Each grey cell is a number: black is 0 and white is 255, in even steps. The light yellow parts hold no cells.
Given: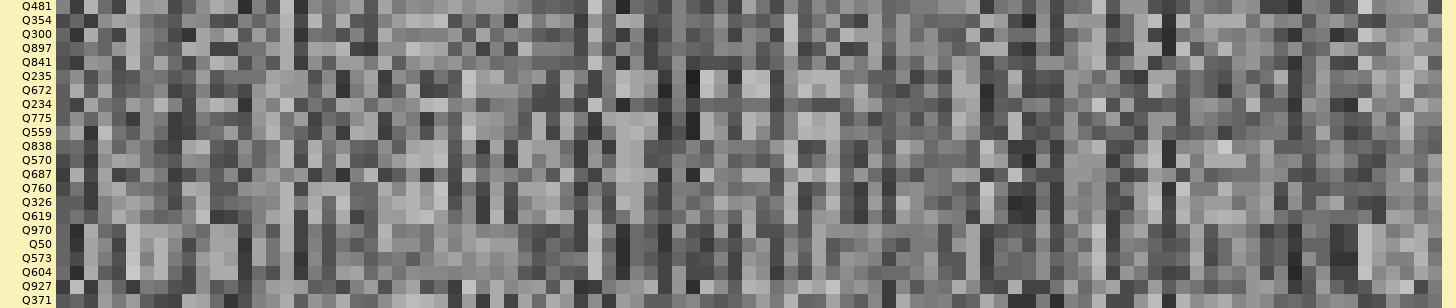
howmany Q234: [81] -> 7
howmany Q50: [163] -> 8
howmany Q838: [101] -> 6
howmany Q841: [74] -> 5

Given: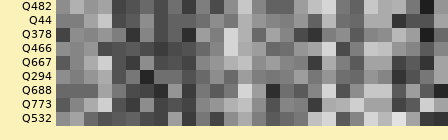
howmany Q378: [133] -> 4
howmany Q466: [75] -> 4
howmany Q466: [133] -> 4
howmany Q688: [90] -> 4
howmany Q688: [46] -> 2
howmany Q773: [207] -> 3

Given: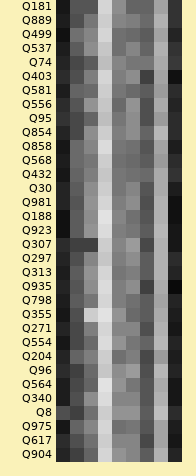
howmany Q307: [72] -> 1
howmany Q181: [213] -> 1

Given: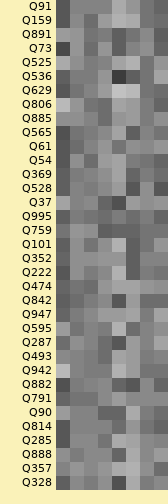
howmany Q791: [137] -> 4
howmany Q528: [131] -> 1
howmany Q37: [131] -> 1

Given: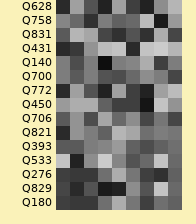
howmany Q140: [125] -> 4
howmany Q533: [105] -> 2
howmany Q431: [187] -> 1

